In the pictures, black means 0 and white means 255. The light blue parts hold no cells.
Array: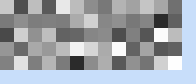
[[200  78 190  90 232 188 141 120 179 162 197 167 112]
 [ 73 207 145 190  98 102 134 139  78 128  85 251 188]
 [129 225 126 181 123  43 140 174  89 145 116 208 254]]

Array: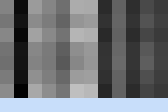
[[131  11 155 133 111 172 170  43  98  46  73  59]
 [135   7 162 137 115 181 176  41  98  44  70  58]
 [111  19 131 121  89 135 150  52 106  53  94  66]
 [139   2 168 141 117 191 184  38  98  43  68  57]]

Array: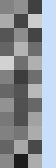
[[131 144  64]
 [ 85 141  68]
 [210 111 176]
 [102  84 185]
 [120  79 162]
 [100 168  73]]

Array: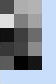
[[ 75 174 179]
 [ 16  61 107]
 [ 91   2  21]]

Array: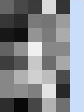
[[102  72  59 219  52]
 [ 23  15 148 123 171]
 [ 61  84 200 109 168]
 [135 141 127 227  39]]

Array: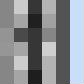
[[134 203  54 179  83]
 [148  74  54 134  83]
 [134 204  54 179  83]]

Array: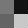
[[119  18]]

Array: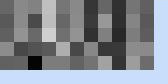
[[103 137 130 192 118 137  54 102  49 117  96]
 [ 96 147 105 207 112 147  49 128  40 125  93]
 [ 97  99   4 124 124  99 115 162  52 157 108]]

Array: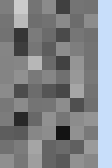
[[126 203 116 139  64 116 114]
 [114  53 123 107  74 118 112]
 [132 134 183 106  65 149 115]
 [139  76 108  85  71 166 114]
 [124  40 104 145 118 140 148]
 [113 124 165 100 107  96 154]]
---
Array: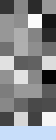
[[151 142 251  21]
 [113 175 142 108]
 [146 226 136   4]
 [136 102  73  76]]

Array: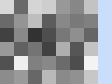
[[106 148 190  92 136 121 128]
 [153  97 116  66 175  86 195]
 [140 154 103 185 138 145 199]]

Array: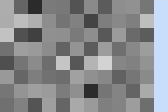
[[172 189 175 141 116 129  68 126 136 127 190]
 [113 158 154 140  99 148  92 157 111 136 157]
 [153 102 126 113 109 161 144 136  97 118 138]
 [112 129  84 159 101 169 154 127 131 157 110]]

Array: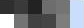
[[255 115  65  69 125]]

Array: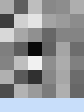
[[ 61 208 228 164 155 140]
 [127  92   9  98 165 109]
 [176  90  48 136 167 108]]

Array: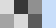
[[164 217  91]]

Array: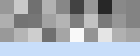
[[175 116 118 162 180 126 194 121 150 131]]
